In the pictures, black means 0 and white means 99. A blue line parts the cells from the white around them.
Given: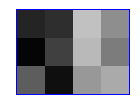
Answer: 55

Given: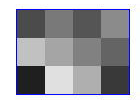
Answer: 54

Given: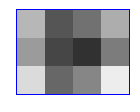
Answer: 67

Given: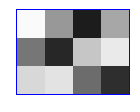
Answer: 65

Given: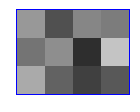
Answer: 48

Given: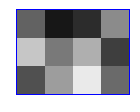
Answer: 54
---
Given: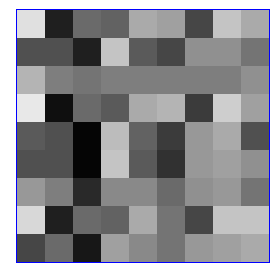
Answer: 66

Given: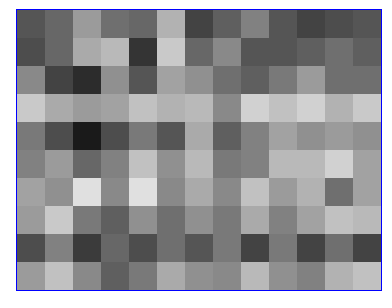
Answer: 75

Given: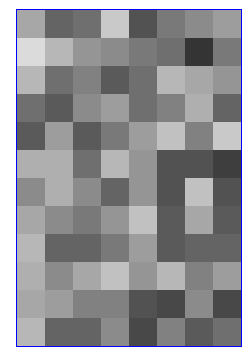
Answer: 43

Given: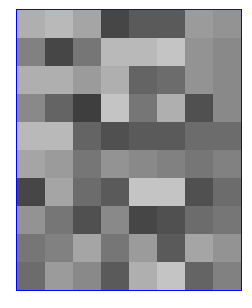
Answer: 50

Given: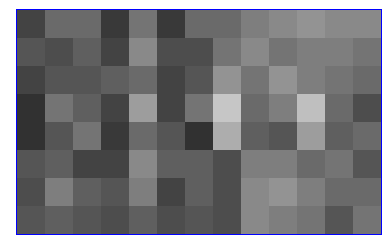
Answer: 45

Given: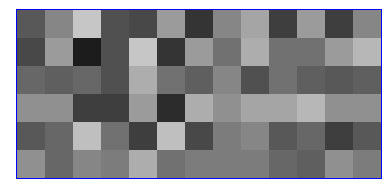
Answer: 48

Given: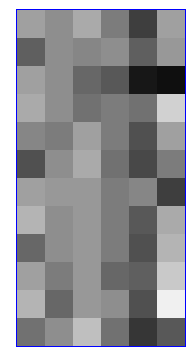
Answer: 34

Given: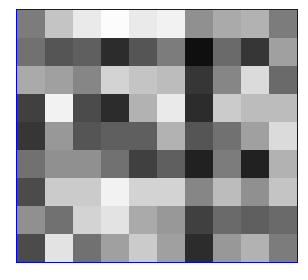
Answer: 48
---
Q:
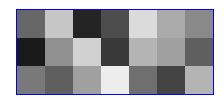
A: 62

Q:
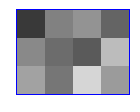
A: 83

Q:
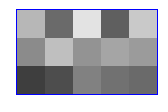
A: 50

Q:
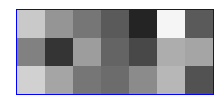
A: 46

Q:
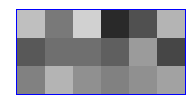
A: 56

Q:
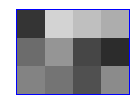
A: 31

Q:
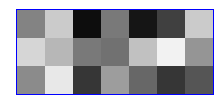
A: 21

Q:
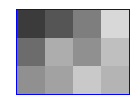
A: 78

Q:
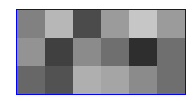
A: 68
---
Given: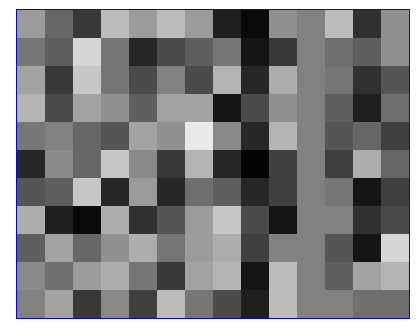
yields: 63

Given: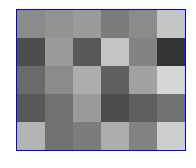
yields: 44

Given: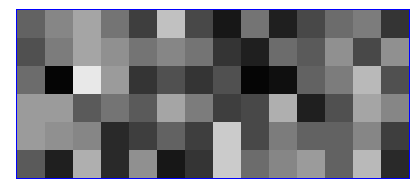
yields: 12

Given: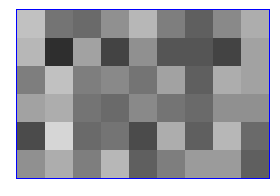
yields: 67

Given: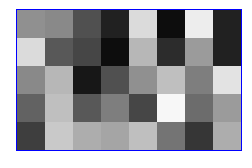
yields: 78

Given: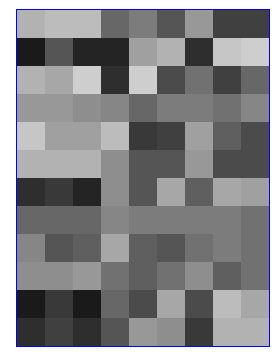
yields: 25
